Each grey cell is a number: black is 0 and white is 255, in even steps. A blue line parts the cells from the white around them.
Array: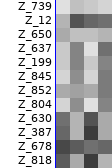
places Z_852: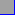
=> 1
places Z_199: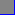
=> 1 3
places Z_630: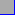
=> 3

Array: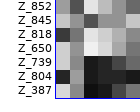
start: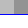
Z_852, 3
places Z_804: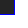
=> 0 3 4
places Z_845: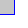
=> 0 5
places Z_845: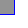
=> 1 3 4
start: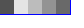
Z_852, 1
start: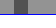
Z_845, 1

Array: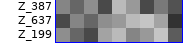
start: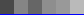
Z_637, 0
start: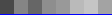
Z_637, 0

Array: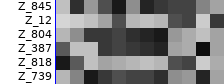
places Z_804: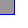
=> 8
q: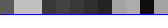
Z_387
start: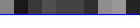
Z_739, 1
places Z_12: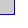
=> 1 10
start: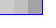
Z_12, 1

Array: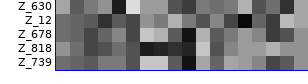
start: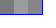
Z_678, 12
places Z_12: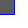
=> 2 4
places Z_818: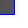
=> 3 5 11
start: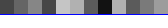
Z_678, 2
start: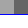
Z_739, 10
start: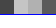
Z_678, 5

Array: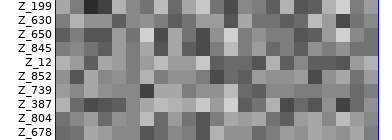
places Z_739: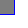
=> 9 17 18 22
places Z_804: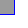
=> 2 8 13 17 21
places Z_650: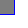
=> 1 13 15 16
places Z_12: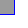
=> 1 4 6 8 9 21
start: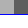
Z_12, 15

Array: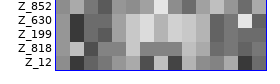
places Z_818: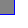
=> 3 4 6 7 8
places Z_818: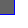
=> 13

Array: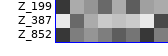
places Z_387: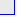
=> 0 6
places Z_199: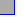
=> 1 4 7
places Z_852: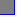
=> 1 3 7
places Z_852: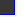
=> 0 6
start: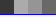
Z_199, 0

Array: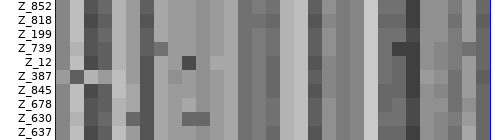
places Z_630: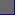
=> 3 5 9 10 30
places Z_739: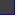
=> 24 25
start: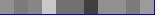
Z_852, 19
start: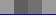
Z_739, 5

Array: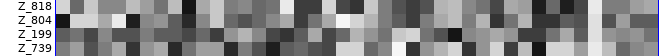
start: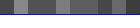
Z_199, 2
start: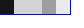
Z_739, 34
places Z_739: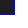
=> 15

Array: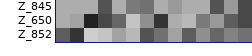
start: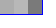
Z_650, 8
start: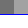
Z_852, 7
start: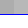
Z_650, 8
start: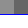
Z_852, 10
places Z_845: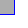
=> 0 1 2 4 7 9 10

